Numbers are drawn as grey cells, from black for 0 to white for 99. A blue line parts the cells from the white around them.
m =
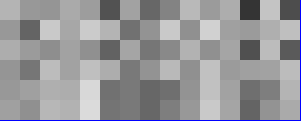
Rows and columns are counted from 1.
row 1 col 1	70
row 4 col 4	63
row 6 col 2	56
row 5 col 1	59
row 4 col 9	72
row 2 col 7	44
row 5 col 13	43
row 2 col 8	57
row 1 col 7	63
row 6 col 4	69
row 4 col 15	73
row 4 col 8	57
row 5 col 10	57
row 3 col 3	55
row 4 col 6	67
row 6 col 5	85
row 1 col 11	60
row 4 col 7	47
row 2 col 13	60
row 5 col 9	43
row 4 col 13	62
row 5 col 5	84
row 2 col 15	74
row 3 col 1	67
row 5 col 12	63
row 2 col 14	68
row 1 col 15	30
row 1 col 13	20

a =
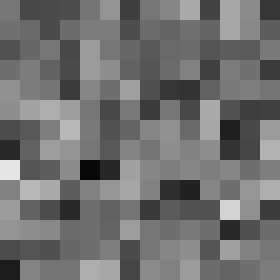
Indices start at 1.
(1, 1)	46
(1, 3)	29
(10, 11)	52
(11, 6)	38
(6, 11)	66
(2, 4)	42
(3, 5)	60
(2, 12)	65
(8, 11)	55
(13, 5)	43
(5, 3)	45
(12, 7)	61
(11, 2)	38
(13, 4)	40
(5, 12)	47
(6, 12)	32
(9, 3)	36
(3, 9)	41
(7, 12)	12
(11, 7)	45
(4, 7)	38
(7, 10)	41
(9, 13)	43
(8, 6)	34
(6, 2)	63
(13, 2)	33
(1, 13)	54
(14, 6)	65
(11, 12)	82
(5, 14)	45
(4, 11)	25
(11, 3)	30
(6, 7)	47
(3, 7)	40
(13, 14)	46
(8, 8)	45
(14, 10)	60

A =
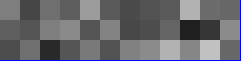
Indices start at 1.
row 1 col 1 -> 49
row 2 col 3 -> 49
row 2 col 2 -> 33
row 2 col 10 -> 12
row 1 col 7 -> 29
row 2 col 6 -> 51
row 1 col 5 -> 60
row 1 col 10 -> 69
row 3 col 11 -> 75
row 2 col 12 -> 54
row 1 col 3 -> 43
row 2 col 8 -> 30

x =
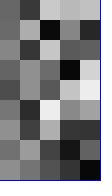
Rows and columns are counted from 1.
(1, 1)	40
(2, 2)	67
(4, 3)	42
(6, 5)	63
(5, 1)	30
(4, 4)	3
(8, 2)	60
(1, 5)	75
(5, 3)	34
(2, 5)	15
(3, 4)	35
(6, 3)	92
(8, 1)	44
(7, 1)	56

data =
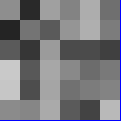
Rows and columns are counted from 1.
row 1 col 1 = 55
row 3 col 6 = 25
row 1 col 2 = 16
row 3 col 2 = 21
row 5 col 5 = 48
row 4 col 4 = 53
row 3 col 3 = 60
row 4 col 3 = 65
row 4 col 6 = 47
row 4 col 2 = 34
